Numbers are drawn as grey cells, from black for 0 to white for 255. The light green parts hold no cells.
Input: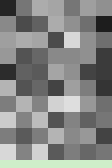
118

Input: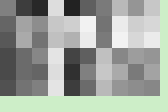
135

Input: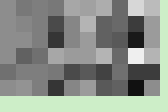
141

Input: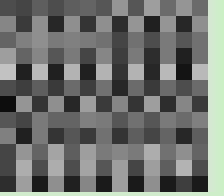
26

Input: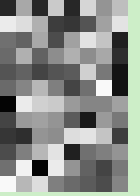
133

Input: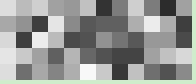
138

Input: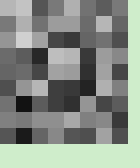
78

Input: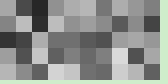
96
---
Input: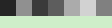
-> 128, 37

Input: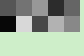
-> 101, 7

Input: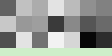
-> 129, 79

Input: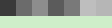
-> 182, 58

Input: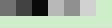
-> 209, 113

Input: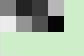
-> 183, 235

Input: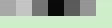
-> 149, 168

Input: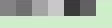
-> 97, 131
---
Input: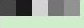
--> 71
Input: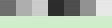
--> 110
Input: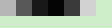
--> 182
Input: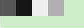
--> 86
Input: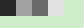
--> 41
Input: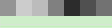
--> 148
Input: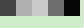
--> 68
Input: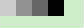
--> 203
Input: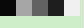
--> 9
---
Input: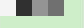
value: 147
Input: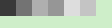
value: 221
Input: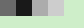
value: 172
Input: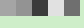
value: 225
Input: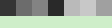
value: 200
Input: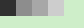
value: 167
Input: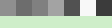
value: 248
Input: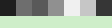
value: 198
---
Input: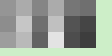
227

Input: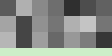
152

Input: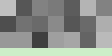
166

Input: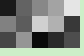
10

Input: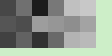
105

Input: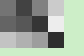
176
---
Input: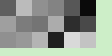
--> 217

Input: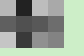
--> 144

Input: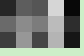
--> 180

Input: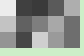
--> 154

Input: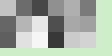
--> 203

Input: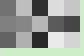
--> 234

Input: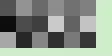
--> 121

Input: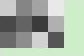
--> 210

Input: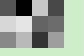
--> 52
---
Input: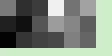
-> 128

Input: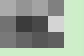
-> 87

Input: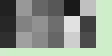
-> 206

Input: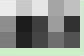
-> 110

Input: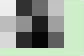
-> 6

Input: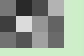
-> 161

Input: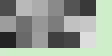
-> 70
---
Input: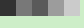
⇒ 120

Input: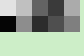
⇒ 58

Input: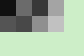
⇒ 72

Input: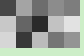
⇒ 71

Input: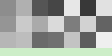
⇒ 85

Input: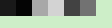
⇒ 66

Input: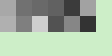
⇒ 82
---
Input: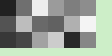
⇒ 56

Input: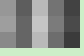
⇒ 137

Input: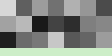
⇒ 31

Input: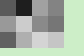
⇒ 97

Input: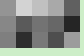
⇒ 127

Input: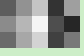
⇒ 106

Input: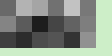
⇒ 63

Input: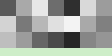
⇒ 190

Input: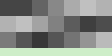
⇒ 122
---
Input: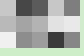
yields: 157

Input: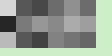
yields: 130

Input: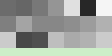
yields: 170

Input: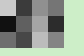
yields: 71

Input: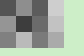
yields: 186

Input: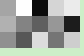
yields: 220

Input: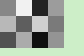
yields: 171

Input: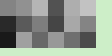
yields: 152

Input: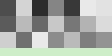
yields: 186

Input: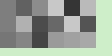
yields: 154
